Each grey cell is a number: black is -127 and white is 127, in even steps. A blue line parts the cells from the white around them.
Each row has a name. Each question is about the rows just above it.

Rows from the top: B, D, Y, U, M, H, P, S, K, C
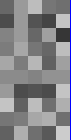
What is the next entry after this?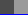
[-44]
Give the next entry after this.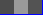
[-59]
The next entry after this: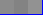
[18]
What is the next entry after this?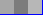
[-30]
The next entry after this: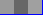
[-73]

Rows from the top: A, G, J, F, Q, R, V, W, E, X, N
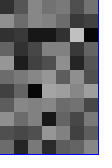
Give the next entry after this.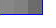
[-70]
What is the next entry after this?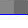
[-13]
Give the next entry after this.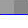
[30]
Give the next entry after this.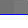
[-48]
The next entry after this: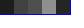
[-42]
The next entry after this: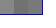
[-48]

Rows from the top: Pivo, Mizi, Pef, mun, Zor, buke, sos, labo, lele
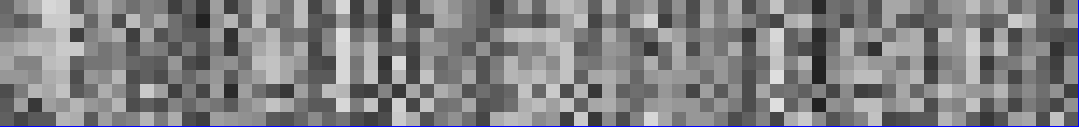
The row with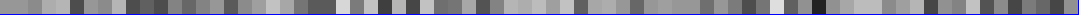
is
buke
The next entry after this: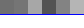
[45]
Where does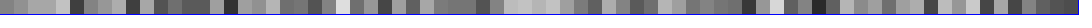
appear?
Pef
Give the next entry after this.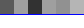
[-16]
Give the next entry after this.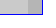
[-24]

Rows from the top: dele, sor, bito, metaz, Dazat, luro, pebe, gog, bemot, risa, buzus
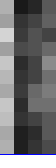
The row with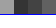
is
sor
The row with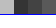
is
bemot
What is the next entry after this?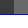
[-3]
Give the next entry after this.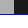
[-89]
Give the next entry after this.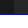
[-38]
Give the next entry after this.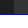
[-52]
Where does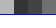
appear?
luro

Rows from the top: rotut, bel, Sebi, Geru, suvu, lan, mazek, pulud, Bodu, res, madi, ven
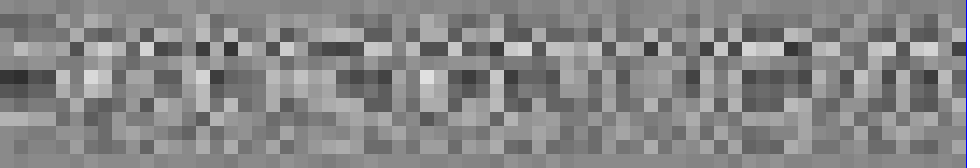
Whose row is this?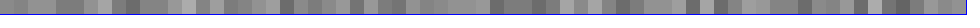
suvu
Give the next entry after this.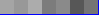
[30]
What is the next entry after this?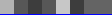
[-46]
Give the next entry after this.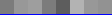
[10]
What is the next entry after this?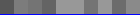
[18]
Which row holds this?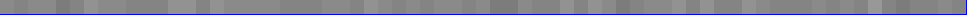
rotut
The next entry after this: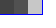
[65]

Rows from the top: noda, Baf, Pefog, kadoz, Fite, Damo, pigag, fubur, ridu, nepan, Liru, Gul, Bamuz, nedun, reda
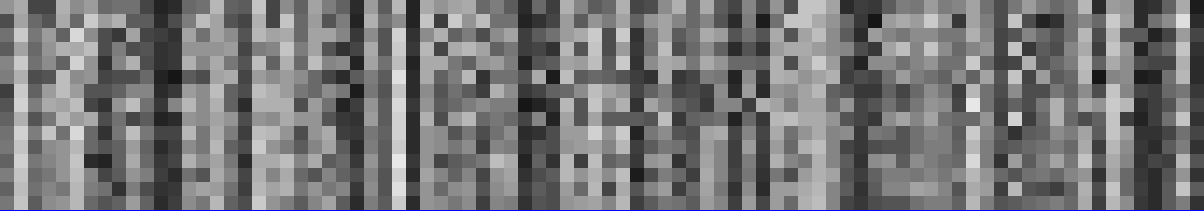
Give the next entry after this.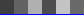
[-65]
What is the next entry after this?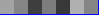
[-8]
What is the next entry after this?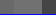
[-92]
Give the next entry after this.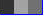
[35]

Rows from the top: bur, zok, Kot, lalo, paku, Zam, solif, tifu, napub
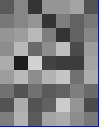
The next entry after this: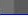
[-29]
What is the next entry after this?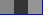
[21]
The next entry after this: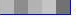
[44]
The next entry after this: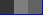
[-7]

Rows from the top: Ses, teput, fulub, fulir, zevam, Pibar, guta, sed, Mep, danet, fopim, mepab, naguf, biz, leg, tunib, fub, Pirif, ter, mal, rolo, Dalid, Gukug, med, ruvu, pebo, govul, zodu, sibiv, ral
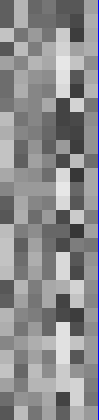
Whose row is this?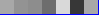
naguf
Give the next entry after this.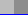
[75]

